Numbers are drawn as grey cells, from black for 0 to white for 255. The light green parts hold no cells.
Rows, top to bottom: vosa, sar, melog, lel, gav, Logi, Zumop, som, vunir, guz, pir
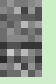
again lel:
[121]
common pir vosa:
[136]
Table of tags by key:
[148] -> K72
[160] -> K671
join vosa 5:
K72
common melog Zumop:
[81]
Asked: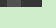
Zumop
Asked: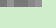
vosa

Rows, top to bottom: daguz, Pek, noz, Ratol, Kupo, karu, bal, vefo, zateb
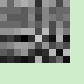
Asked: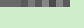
Ratol
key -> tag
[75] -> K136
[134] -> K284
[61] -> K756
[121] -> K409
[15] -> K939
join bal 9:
K136
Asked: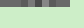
Pek

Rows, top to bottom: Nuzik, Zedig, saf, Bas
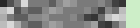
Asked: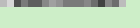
Zedig
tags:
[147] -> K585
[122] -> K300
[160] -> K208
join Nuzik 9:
K208
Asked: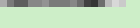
saf
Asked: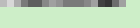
Bas
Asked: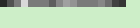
Nuzik

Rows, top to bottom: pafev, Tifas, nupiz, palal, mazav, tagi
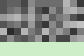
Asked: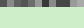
tagi
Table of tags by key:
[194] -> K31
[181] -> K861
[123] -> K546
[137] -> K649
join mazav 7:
K546
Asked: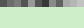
palal
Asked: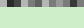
mazav

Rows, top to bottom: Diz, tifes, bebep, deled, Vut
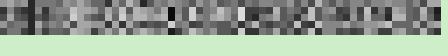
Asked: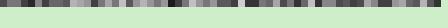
Vut
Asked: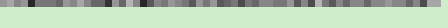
Diz
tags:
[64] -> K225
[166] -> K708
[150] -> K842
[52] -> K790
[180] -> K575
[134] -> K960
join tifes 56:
K708
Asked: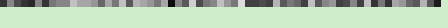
tifes

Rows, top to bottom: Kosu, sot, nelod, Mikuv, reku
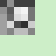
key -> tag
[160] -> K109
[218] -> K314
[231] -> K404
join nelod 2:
K314
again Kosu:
[63]
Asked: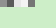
sot
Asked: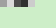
Mikuv

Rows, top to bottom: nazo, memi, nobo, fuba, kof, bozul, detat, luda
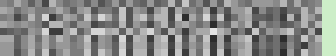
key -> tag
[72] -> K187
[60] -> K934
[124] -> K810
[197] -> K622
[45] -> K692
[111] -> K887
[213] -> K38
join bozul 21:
K934
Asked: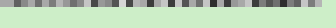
bozul
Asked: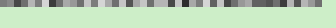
nobo
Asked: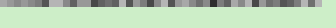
fuba

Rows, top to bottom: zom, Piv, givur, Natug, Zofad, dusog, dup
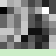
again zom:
[71]
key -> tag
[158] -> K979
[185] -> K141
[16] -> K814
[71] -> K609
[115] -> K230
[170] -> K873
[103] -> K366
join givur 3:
K141
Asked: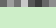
Natug
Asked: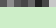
dup
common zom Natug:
[103]
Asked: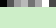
Piv
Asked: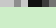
Zofad

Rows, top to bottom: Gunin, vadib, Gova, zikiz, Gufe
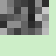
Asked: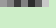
vadib
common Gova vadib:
[99]
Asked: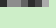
zikiz
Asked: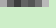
Gufe
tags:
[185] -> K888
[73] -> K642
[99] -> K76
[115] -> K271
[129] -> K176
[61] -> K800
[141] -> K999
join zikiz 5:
K642

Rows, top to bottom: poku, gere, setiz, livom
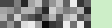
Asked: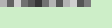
setiz
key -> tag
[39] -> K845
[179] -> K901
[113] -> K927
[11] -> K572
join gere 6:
K845

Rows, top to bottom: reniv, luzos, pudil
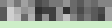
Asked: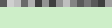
pudil
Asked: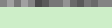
reniv

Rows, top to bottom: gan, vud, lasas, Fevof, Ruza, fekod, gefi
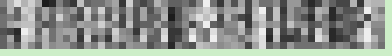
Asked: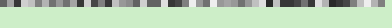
fekod
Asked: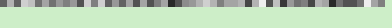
vud
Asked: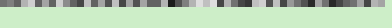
lasas

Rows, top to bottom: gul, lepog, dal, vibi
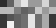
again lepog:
[186]
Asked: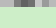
lepog
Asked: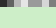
gul
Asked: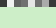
vibi

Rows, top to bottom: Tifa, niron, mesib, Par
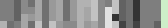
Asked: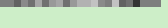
Tifa
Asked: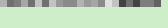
Par
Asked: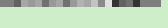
mesib

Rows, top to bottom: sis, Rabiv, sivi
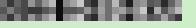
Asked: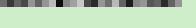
sis
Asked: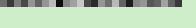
sivi
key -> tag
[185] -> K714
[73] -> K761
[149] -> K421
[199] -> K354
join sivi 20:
K421
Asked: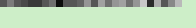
Rabiv

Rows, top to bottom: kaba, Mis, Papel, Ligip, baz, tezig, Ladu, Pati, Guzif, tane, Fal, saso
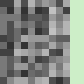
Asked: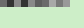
Ladu
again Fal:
[107]
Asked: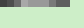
tezig

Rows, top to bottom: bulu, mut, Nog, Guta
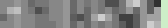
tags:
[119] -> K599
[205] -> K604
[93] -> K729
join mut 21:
K729
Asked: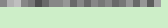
mut

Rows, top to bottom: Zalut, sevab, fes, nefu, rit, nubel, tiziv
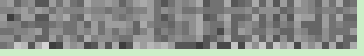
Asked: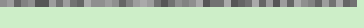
Zalut
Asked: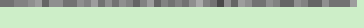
rit
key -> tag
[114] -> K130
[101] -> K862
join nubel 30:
K862
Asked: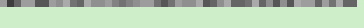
fes
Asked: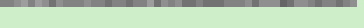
sevab

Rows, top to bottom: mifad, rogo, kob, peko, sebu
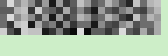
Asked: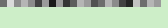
kob
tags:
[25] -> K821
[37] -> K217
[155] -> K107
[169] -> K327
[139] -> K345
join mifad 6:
K107
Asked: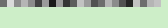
mifad

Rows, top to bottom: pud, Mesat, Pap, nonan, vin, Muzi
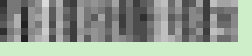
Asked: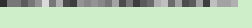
pud
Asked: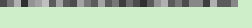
Pap
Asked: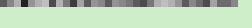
Muzi
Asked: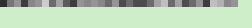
vin
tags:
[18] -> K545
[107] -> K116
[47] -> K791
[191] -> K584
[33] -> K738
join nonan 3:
K738

